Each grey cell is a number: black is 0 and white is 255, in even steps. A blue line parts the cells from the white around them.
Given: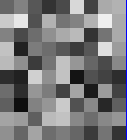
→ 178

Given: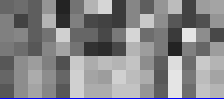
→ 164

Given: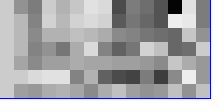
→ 124

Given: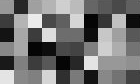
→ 96

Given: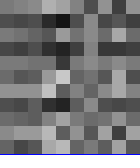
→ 146
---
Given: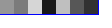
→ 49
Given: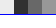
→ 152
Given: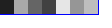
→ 190
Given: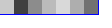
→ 113
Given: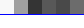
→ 108
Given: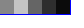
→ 11
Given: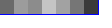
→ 58
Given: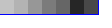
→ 72
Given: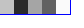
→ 250
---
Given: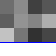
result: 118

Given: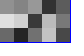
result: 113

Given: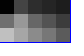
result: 139

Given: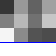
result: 139

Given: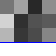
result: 55

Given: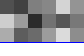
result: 156

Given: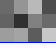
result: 164

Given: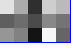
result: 20

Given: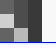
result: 185

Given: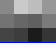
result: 61
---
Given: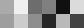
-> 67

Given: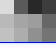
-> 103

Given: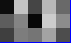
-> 140

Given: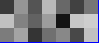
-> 206

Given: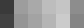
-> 133

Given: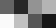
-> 23

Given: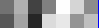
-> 191

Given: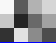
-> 162

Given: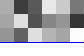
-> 54

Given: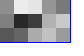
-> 201
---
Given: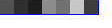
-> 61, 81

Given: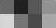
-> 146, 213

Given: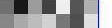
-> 175, 135

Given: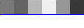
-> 56, 121

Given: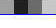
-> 199, 159

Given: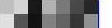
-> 39, 223
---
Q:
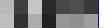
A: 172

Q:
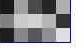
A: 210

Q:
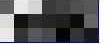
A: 44

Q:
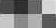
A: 176

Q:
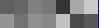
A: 143

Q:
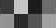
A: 85
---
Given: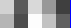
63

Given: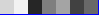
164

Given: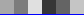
100

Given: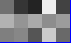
66

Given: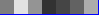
69

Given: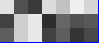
194

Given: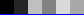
218

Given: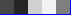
127
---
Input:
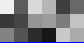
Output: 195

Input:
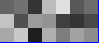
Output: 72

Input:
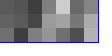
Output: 171

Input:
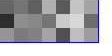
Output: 109

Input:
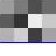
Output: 199

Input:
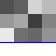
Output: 131

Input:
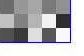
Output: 46

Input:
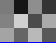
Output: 171

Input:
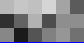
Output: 142

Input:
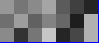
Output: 177
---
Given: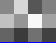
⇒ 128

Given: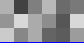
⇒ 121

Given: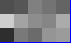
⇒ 100

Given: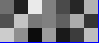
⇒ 178

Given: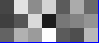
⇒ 105

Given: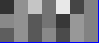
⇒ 130

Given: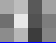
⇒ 162

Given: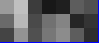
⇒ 80
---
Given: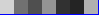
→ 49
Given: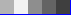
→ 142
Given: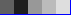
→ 152
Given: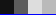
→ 92
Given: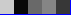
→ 105
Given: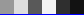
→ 243
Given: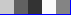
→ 51
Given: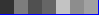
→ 195
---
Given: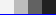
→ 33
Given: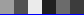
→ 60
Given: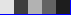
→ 29
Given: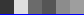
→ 158
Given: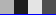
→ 79
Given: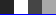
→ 168
